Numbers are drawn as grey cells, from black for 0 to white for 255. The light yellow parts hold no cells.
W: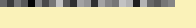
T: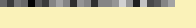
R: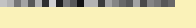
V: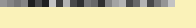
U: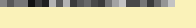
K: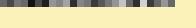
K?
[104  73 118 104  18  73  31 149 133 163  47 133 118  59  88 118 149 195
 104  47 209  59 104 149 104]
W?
[104  59 118  88   3 133  73 118 195  88  47 163 149  47 163 133 118 195
 179  31 179 104  88 118 133]
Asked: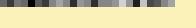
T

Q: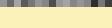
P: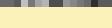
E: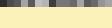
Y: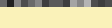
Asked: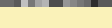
P
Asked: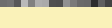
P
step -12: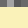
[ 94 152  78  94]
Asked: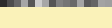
E
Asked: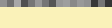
Q
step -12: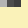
[168  65  50]
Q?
[149 106 164  90 119 149 134  77 149 164 134 149 134  46 119  62]

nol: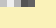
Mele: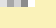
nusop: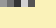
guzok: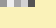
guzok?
[152 239 167 210  84]
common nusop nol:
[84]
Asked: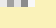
Mele
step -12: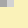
[155 198]
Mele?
[226 167 210 140 255]

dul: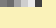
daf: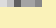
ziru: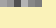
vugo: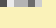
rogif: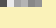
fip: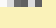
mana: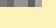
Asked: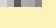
daf
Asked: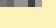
mana
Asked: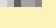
daf
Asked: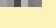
ziru
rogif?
[ 81 235 164 180 136 148]
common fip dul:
[108]

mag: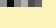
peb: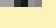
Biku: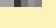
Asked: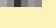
Biku
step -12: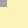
[151]
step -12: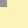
[136]
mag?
[148  11 132 176  79 103]
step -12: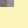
[106 136]
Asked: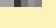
Biku

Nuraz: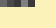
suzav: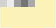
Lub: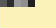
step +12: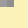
[168 155]
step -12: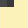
[61 45]

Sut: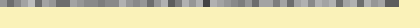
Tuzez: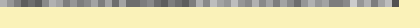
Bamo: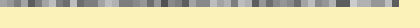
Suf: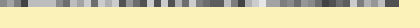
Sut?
[150 109 137 163 189 109 163 150 109 109 163 150 137 137 125 137 137 177
 150 137 150 109 150 177  93 125 177 150 177  67 177 163 150 137 125 150
 109 163 163 125 163 109 163 177 137 177 163 177 109 163 177 109 177 150
 163  93  93]
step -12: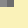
[125  97]
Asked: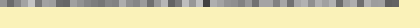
Sut
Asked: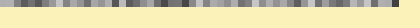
Tuzez
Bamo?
[163 150 125 163  93 125 163 189 125 109 189 109 125 125 163 189 177 125
 125 137 150 109 150  81 137 125  93 163 137 137 189 163 177 125 189 177
  93 150 109 137 150 137 109 163 189 137 150 177  93  93 204 177 177 150
 150 189  93]
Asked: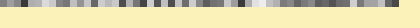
Suf
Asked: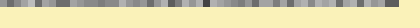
Sut

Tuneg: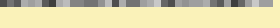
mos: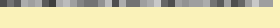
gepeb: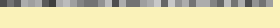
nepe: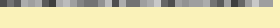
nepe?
[ 78 115  90 172 159 172  90  62 172 188 159 131 115 115 146 188  78 172
 115 115 159 172 200 102  78 159 146 159 159 172 115  90 159  62 102 159
 200 159 159]
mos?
[ 78 115  90 172 159 172  90  62 172 188 159 131 115 115 146 188  78 172
 115 115 159 172 200 102  78 159 146 159 159 172 115  90 159  78 102 159
 200 159 159]
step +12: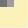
[127 171]

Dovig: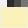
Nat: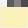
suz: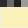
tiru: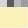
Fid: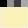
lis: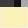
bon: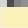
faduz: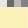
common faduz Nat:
[130]
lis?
[ 60  60  20 169]
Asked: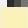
Dovig
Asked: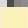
bon

